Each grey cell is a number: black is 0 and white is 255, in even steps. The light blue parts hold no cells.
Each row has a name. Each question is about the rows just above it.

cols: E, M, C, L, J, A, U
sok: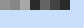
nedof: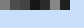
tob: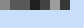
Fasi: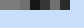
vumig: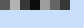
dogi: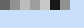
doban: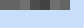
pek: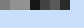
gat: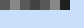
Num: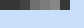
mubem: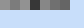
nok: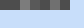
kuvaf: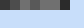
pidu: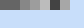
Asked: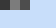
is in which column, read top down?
M
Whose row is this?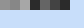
sok
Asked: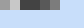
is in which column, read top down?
J

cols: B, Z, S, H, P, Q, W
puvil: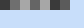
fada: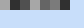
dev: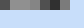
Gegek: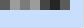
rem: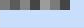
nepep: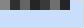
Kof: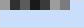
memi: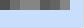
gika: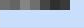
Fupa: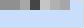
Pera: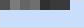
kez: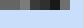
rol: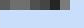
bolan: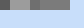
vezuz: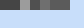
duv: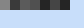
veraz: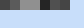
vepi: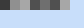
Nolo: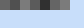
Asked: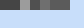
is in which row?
vezuz
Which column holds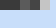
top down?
P
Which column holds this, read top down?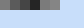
W
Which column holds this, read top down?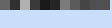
Q
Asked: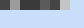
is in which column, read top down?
P
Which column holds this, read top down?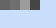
Z
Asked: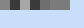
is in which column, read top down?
W

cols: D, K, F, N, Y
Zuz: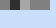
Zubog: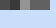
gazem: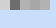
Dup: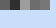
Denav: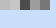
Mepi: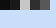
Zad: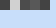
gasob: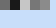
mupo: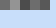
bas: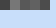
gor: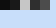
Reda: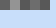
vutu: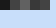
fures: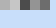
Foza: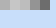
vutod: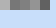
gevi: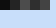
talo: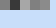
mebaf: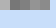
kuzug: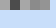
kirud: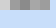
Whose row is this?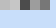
Denav
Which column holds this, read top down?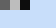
D
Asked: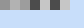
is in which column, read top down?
F
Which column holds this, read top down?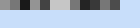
K
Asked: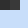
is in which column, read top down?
K

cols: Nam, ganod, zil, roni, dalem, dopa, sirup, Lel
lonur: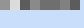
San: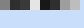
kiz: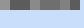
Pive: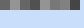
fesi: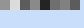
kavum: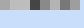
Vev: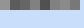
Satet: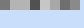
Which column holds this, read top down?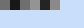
dalem
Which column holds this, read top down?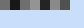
dalem
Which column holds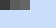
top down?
zil
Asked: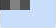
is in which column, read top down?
roni
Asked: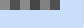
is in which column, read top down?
roni

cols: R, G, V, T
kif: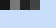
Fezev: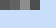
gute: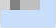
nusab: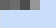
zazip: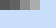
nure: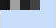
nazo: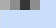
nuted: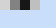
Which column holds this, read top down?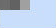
G
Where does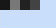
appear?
kif
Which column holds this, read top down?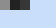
V
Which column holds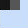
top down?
R
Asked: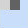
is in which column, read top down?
R
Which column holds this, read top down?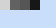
R
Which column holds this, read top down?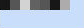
R

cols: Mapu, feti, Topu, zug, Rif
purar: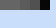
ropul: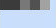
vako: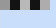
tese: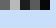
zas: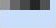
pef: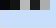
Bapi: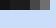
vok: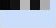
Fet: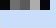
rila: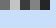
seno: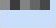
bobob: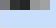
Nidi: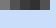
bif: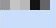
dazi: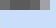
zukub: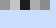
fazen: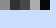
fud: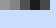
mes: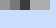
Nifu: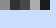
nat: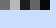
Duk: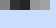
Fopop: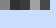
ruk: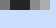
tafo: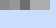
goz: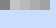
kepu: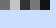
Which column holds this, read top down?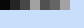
Rif
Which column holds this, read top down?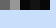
Mapu
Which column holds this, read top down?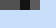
zug
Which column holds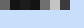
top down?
feti

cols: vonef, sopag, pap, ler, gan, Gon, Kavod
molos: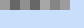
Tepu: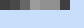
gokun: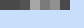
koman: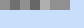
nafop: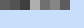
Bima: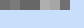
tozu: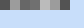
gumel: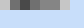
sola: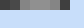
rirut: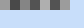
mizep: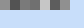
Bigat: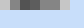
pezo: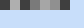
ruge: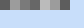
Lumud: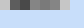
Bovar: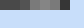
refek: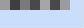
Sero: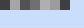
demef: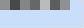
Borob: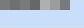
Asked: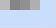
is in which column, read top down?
gan
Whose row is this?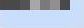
gokun
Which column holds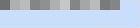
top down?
gan
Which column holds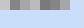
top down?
gan
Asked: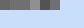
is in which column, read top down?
ler

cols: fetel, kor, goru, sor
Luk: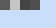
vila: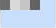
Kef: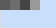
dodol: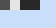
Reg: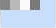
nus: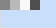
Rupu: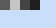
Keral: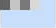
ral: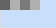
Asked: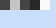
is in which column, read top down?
goru
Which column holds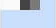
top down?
goru
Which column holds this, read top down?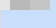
kor

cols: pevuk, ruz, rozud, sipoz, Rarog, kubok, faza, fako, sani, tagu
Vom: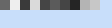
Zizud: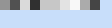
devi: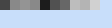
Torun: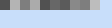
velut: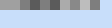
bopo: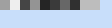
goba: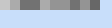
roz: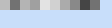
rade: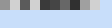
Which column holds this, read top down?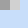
sipoz
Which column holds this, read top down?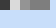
rozud
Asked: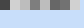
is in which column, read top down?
tagu

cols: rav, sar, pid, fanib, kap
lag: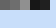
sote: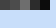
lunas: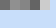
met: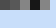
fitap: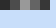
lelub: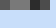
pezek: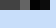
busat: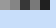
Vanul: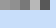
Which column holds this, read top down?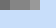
pid
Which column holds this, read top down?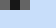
fanib
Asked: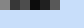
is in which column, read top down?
kap
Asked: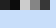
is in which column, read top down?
kap

